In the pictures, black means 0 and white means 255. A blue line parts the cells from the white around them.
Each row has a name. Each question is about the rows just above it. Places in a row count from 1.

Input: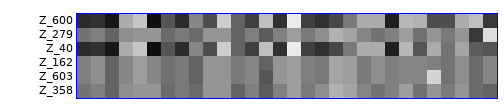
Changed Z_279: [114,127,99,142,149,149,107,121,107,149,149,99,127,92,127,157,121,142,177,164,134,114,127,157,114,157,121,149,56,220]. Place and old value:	26, [149]
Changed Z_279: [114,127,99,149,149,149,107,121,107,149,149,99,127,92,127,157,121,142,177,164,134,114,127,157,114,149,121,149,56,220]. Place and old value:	4, [142]

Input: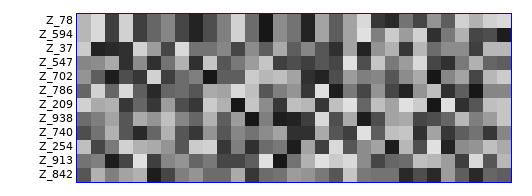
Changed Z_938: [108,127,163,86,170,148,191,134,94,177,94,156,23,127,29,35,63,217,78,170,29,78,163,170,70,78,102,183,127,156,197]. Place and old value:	9, [102]
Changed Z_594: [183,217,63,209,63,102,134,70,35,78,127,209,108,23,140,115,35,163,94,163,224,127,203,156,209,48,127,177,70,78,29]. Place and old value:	27, [121]
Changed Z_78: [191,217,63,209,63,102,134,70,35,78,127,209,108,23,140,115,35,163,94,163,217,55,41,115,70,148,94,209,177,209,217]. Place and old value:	1, [183]
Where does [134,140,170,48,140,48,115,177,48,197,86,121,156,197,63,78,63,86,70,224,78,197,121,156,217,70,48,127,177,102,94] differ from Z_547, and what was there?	28, [121]
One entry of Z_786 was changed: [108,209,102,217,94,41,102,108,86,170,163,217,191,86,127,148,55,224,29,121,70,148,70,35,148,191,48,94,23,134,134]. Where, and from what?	1, [102]
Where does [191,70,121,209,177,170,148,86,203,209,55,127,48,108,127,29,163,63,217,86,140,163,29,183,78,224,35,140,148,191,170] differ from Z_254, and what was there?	15, [121]

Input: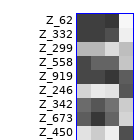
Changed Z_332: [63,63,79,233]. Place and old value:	4, [239]
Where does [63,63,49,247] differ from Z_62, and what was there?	3, [55]
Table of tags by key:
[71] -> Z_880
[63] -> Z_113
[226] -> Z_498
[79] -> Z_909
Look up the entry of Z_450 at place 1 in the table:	Z_498
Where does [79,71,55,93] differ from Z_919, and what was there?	1, [71]
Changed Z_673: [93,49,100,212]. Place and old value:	2, [55]
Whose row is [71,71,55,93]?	Z_919

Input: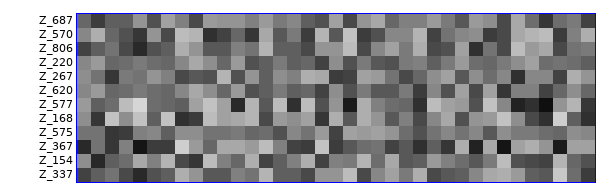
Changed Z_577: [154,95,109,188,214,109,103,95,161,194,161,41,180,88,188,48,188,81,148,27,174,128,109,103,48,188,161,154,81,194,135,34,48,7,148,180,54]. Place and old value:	34, [15]
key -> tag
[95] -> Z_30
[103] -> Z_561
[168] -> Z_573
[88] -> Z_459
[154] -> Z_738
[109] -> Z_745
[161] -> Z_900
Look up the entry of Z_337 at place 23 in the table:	Z_900
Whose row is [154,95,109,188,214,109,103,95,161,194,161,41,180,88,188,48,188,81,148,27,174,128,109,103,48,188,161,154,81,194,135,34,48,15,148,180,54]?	Z_577

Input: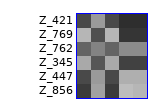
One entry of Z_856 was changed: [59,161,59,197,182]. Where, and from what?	4, [189]
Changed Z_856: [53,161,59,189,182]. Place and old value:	1, [59]
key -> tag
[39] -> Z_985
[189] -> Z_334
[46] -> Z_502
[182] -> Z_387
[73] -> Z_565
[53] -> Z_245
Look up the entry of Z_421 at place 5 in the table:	Z_502
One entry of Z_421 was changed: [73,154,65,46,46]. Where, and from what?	3, [73]
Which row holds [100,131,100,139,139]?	Z_762

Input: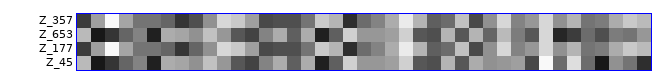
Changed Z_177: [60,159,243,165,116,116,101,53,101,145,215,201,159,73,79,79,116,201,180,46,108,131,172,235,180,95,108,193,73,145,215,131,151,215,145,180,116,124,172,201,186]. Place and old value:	3, [249]
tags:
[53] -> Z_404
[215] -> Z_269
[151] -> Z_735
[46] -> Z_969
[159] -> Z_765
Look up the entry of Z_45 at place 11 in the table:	Z_735

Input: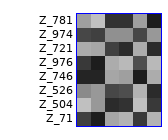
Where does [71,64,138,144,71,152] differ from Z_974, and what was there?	3, [144]
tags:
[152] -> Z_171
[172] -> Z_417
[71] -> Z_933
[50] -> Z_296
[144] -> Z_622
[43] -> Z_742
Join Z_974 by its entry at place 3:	Z_622
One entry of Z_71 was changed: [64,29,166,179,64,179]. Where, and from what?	5, [57]
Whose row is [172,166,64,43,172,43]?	Z_721
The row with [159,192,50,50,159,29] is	Z_781

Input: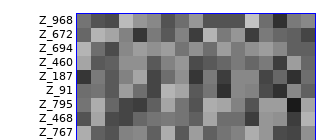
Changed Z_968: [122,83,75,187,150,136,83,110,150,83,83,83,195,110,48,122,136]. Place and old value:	1, [116]
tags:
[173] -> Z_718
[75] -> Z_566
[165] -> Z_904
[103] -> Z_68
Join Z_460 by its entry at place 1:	Z_904
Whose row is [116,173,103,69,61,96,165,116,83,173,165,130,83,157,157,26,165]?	Z_795
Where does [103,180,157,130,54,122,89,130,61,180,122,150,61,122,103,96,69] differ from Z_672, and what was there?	3, [165]
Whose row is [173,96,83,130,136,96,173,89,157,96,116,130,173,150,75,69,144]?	Z_767

